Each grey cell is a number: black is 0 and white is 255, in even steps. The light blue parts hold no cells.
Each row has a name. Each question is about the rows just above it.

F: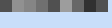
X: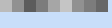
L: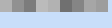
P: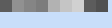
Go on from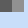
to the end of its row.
[133 124 178 197 209  92  80]
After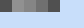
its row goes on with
[157 103  49  80]
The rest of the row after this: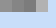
[197 209  92  80]
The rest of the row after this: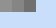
[ 80 157 103  49  80]
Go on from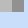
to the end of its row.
[ 92 124 166 197 145 124 103]
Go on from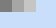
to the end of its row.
[145 124 103]
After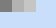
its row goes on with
[209  92  80]

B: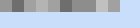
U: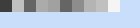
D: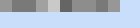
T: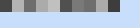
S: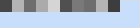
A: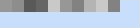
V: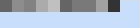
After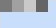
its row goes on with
[141 141 121 151]
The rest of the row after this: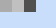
[121 110 171  61]
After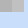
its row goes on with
[245]
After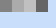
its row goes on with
[121 121 161  51]
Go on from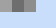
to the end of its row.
[141 192 161]
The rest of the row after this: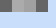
[141 180 192 245]
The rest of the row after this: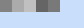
[121 161  51]

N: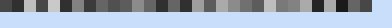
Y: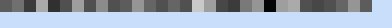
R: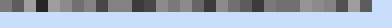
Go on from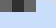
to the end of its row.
[ 48 158  92 170 139 112  92 190 121 130 170  37 170  26 101  71]
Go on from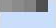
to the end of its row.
[158  92]
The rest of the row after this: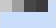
[121 149   5 158 170  80  71  80 101 149  92]
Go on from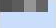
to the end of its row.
[ 80 101  80 201 158  71  59 121 149   5 158 170  80  71  80 101 149  92]

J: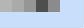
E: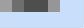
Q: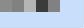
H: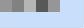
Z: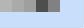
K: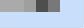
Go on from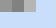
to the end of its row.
[ 88 150]
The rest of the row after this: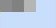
[ 59 129]
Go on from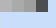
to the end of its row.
[129]
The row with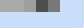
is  K
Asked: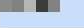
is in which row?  Q

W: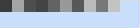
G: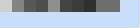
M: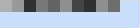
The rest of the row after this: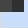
[143 110]
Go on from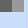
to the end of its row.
[ 88 186 120 195]

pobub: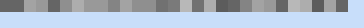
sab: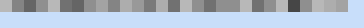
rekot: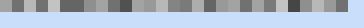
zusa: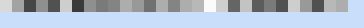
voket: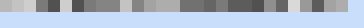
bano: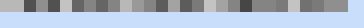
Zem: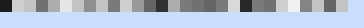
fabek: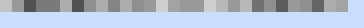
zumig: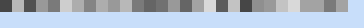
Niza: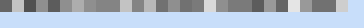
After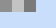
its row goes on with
[206 153 101  49 173 122 113 101 122 217  40 122 113 206 241 132 195 101
 195]
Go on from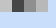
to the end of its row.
[153 113]
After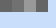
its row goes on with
[163 217  92 195  70 143 153 195 217 163 163 122 163]
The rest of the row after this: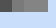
[195 132 163 173 173 113 113 101 122  92  92  81 143 101 217 153  92 163
 173]
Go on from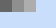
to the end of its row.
[153 153 132 163 143 143 113 122 184 113 173  92 101 132 163 153 101 184
 173  92 163 101]
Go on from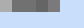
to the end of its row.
[ 92  92  81 143 101 217 153  92 163 173]
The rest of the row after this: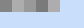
[113 184 143 113 143 143 184 113 143 184  70 143 184 173 163]

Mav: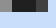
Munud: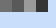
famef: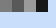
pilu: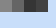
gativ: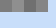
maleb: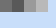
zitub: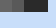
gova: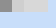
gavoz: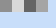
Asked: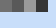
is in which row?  Munud
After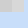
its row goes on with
[216]
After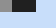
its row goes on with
[65]
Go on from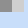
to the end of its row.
[216 216]

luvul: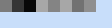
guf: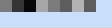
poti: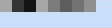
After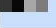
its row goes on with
[ 93 179  93]
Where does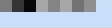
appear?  luvul
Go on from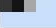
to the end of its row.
[123  93 114 143]
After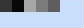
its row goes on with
[179  93]
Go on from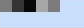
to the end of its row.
[ 93 179  93]
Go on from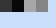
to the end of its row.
[167 114 143]

